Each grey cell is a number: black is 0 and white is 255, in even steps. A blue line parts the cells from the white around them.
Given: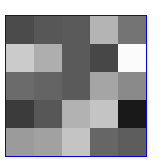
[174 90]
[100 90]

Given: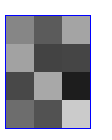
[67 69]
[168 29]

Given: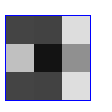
[19 144]
[66 222]

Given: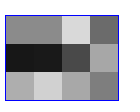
[25 73]
[209 168]

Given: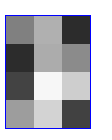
[172 139]
[247 206]

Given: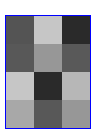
[151 89]
[42 183]

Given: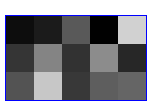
[132 50]
[199 56]

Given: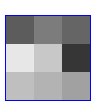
[200 54]
[179 161]

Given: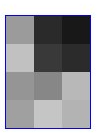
[57 43]
[135 184]
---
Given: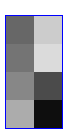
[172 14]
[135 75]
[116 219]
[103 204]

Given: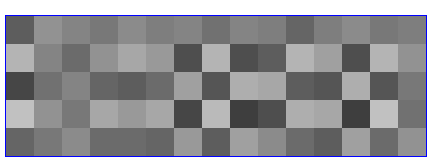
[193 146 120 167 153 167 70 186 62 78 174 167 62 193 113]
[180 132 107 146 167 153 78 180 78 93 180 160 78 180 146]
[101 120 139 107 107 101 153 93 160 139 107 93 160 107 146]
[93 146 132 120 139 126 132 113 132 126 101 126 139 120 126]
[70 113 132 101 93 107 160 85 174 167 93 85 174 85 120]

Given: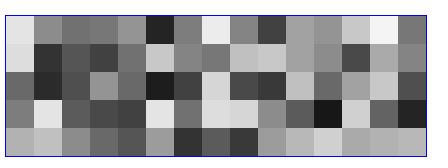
[228 140 113 119 148 36 125 236 132 65 162 148 200 244 119]
[221 51 85 65 113 200 132 119 192 200 162 140 73 170 132]
[178 192 140 105 85 156 51 91 57 156 184 208 170 178 184]
[125 228 91 73 65 228 113 221 214 140 91 23 208 99 36]
[105 43 79 148 105 29 65 214 73 57 192 105 162 200 79]

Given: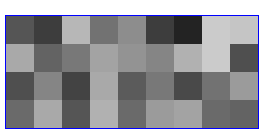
[169 99 120 163 147 133 177 203 79]
[106 169 85 177 106 155 163 106 99]
[85 61 183 114 141 61 35 203 197]
[79 133 67 169 91 120 73 114 155]

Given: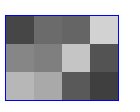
[183 169 89 63]
[134 127 197 83]
[70 107 101 210]

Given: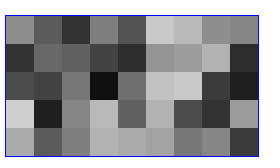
[207 31 134 185 97 178 75 51 156]
[170 91 127 178 170 163 119 134 59]
[142 91 51 127 83 201 185 142 134]
[75 67 119 16 112 193 201 59 31]
[51 104 97 67 45 148 156 178 45]
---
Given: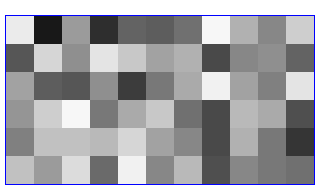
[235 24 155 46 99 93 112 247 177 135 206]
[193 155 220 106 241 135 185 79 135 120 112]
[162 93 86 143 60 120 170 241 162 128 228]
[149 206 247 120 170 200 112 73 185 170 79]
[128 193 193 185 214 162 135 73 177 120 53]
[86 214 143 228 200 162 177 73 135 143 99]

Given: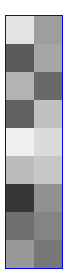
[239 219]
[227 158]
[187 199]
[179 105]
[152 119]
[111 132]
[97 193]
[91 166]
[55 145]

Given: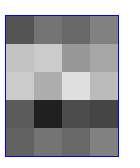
[203 174 223 187]
[195 203 152 166]
[98 116 104 129]
[91 32 76 69]
[84 116 104 129]

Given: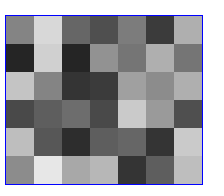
[196 132 52 59 160 140 175]
[190 87 45 94 102 52 202]
[140 231 168 183 52 94 190]
[132 216 102 79 124 59 175]
[73 94 109 73 202 154 79]
[37 208 37 146 117 175 117]

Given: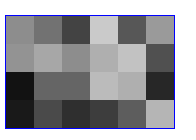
[147 167 141 175 194 80]
[141 114 67 202 87 154]
[25 74 47 61 93 181]
[18 101 101 187 175 39]

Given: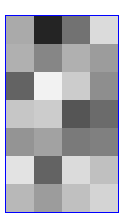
[227 99 219 192]
[198 204 85 107]
[184 156 192 212]
[176 134 176 156]
[170 36 114 219]
[148 162 122 128]
[99 242 204 142]

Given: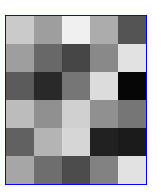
[202 158 240 172 84]
[188 144 208 144 118]
[166 110 76 130 226]
[158 104 70 137 226]
[97 180 214 33 27]
[91 41 118 220 6]
